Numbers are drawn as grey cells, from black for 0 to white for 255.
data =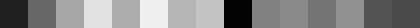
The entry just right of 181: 196
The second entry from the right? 83
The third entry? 166
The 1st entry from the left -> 31

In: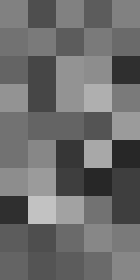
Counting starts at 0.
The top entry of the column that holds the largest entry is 78
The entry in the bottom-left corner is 100
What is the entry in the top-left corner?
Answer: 129
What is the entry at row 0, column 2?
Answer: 129
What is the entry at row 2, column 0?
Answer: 100
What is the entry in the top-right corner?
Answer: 129
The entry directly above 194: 155
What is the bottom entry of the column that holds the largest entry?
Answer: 84
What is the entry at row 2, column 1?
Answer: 70
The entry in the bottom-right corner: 135

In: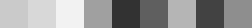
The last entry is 142
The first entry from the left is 202
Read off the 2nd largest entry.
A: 216

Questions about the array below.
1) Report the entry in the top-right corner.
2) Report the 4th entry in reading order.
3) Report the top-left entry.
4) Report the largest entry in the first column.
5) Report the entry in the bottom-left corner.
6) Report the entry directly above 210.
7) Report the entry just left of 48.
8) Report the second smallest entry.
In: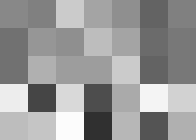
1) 128
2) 164
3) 136
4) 237
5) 189
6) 120
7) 252
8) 69

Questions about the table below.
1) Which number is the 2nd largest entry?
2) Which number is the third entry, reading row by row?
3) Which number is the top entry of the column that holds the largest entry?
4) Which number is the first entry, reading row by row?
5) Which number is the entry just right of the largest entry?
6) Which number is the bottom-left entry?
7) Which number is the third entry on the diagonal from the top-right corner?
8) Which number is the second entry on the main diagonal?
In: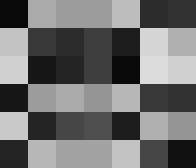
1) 214
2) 156
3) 44
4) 9
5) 208
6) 36
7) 9
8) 56

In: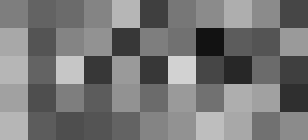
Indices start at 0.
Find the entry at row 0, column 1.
99
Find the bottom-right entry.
139
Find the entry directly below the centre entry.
107
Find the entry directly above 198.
132
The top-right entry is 70
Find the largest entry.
210
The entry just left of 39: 70
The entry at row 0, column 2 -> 107
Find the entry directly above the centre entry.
126
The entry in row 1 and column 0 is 168
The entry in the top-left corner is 126
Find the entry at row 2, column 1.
99
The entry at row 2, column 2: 198
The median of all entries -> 119
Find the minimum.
18
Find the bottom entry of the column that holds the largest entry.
146

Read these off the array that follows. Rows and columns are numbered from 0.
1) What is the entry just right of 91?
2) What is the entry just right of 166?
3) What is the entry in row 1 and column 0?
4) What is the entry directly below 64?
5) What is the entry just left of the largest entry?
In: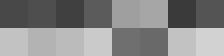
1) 159
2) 58
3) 194
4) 187
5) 194

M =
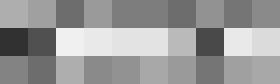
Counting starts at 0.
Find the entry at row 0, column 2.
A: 109
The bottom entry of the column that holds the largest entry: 174
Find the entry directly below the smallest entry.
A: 131
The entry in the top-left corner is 174
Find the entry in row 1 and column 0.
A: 49
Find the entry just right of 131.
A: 109

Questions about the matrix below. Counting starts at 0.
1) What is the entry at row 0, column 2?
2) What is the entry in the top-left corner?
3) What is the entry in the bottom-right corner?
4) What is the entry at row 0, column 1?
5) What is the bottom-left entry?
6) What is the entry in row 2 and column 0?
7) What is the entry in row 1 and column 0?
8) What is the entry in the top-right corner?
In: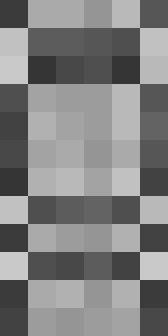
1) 170
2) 59
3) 72
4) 170
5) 66
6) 201
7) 193
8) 86

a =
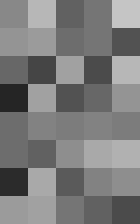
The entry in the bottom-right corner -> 75
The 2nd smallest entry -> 43
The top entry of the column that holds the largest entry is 197
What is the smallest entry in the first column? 37
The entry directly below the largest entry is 82
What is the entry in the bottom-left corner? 155
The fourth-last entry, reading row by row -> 161
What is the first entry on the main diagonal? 136
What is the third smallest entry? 69
